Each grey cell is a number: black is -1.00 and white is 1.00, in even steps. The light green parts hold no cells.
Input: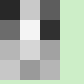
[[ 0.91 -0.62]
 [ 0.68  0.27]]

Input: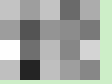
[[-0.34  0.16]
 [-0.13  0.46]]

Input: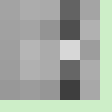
[[0.29 0.16]
 [0.42 0.34]]

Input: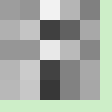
[[ 0.54 -0.50]
 [ 0.18  0.82]]

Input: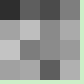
[[ 0.49  0.08]
 [-0.02  0.09]]

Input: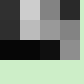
[[ 0.47  0.20]
 [-0.95 -0.88]]
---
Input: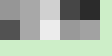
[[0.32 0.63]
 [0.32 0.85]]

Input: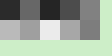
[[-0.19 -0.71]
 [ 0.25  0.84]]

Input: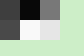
[[-0.94 -0.06]
 [ 0.95  0.80]]

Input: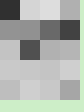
[[ 0.67  0.73]
 [ 0.14 -0.18]]

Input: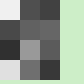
[[-0.38 -0.49]
 [-0.24 -0.20]]

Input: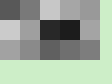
[[-0.05  0.56]
 [ 0.25 -0.69]]

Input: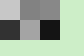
[[ 0.02  0.07]
 [ 0.29 -0.84]]

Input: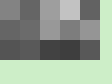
[[-0.21  0.24]
 [-0.16  0.19]]
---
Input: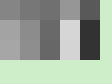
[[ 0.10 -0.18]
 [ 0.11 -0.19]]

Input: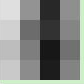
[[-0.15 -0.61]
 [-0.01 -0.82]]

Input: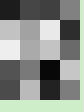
[[0.27 0.83]
 [0.33 0.53]]

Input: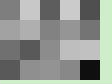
[[ 0.37  0.02]
 [-0.30  0.10]]

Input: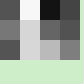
[[ 0.68 -0.21]
 [ 0.69  0.46]]

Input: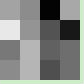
[[ 0.16 -0.35]
 [ 0.43 -0.24]]

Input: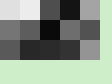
[[-0.27 -0.92]
 [-0.69 -0.66]]

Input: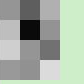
[[-0.92  0.15]
 [ 0.17 -0.11]]

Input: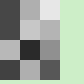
[[ 0.56  0.41]
 [-0.67  0.13]]
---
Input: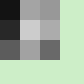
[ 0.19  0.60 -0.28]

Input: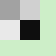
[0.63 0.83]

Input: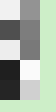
[ 0.15 -0.38]

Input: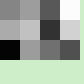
[ 0.98 -0.61  0.22]

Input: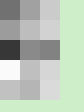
[ 0.59  0.48 -0.57]

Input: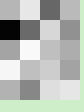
[0.46 0.69 0.95 0.93]

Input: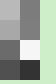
[-0.03  0.32]

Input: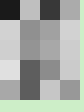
[0.34 0.26 0.16 0.76]

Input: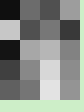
[ 0.23 -0.07  0.31 -0.50]
